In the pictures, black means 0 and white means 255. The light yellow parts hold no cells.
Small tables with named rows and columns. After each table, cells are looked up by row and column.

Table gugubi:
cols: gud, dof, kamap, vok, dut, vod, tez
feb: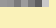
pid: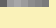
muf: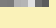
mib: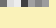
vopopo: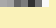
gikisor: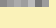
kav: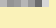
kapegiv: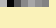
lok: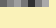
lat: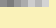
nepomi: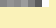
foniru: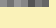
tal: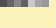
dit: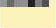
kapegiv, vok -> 137
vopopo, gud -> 169
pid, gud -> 99
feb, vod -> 95
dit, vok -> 144
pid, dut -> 141
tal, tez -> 153

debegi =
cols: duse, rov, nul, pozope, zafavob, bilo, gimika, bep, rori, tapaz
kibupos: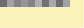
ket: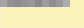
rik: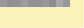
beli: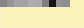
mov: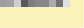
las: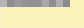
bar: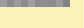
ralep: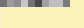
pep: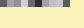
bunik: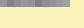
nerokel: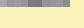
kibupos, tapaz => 163
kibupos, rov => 162
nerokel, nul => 156
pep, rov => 164
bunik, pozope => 152
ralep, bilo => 72
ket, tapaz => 173
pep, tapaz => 90
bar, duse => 157
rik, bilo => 145
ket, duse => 164
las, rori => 174
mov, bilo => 134
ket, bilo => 137
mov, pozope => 88
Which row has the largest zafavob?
beli

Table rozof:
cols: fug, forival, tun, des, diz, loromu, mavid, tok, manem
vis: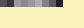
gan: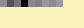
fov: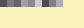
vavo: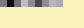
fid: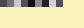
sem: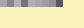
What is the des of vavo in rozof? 190
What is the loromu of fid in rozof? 141
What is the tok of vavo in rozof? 182
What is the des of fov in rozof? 161
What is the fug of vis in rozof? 81
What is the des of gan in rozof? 3
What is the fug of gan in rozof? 141
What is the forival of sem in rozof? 135
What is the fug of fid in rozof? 74
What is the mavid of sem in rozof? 159
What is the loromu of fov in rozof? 204
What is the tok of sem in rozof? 148
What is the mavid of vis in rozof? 129
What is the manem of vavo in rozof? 171
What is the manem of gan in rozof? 156
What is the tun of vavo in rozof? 111
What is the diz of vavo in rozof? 141
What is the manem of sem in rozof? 88

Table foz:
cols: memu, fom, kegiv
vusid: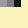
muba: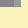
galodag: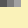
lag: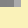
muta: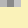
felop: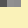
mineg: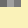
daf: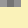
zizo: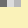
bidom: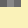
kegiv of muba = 155
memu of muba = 135
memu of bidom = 99
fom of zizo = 220
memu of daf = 152
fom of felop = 145
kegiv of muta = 196
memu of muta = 182
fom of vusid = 125
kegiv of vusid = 22
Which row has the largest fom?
zizo

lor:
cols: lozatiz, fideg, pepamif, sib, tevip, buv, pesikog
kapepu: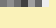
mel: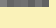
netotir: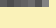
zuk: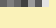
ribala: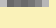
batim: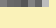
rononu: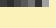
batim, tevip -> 130
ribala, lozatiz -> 190
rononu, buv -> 51
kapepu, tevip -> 160
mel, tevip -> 97
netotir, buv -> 84
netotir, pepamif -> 92
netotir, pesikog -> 131
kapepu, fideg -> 143
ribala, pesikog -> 183
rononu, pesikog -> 161
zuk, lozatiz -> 99
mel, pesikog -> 98
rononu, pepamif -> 70
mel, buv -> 117
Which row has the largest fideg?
kapepu

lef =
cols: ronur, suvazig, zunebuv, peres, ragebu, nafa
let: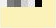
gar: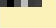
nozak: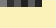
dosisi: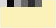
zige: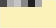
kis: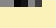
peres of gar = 188
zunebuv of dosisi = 169
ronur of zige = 73
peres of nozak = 34
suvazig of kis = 136
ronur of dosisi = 218
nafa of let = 6
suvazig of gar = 1
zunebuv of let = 109
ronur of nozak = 124
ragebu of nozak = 93
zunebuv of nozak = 88

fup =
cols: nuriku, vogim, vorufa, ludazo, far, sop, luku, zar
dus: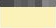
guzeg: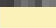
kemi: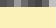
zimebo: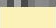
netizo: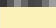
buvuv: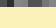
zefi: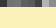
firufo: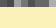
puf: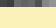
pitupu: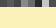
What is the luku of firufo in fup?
102
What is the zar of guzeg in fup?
119
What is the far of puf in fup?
104
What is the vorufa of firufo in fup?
162
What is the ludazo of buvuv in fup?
130
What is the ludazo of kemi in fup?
107
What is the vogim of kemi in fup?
95
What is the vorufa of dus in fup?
99
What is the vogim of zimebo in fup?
81
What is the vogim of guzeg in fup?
62
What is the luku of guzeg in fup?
126
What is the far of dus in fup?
104
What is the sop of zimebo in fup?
139
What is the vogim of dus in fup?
75
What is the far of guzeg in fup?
101
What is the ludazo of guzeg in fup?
114
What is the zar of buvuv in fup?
133
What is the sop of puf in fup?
80

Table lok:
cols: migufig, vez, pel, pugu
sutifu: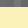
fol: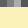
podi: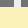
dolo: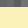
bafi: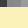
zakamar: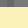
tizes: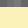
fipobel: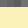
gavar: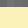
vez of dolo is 107
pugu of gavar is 107
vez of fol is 129
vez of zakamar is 104
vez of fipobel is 101
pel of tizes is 120
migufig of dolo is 103
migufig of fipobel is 108

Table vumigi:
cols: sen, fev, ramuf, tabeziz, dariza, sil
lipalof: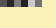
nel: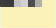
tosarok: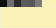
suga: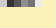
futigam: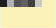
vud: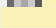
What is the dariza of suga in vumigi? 116
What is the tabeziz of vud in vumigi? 167
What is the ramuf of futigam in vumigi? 82
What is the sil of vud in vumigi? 91
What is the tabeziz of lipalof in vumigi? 34
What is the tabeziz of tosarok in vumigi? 91
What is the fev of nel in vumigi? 58

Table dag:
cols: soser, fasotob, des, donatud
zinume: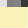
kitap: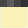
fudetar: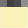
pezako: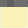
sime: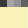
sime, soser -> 56
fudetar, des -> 75
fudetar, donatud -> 142
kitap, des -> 66
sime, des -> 146
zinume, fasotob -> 125
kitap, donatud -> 49
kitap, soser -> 71
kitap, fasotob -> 92
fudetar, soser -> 115
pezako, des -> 110
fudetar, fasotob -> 64
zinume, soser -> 226
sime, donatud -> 98
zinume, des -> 130
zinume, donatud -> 55
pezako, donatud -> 109
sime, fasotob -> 164
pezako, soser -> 108
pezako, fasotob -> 96

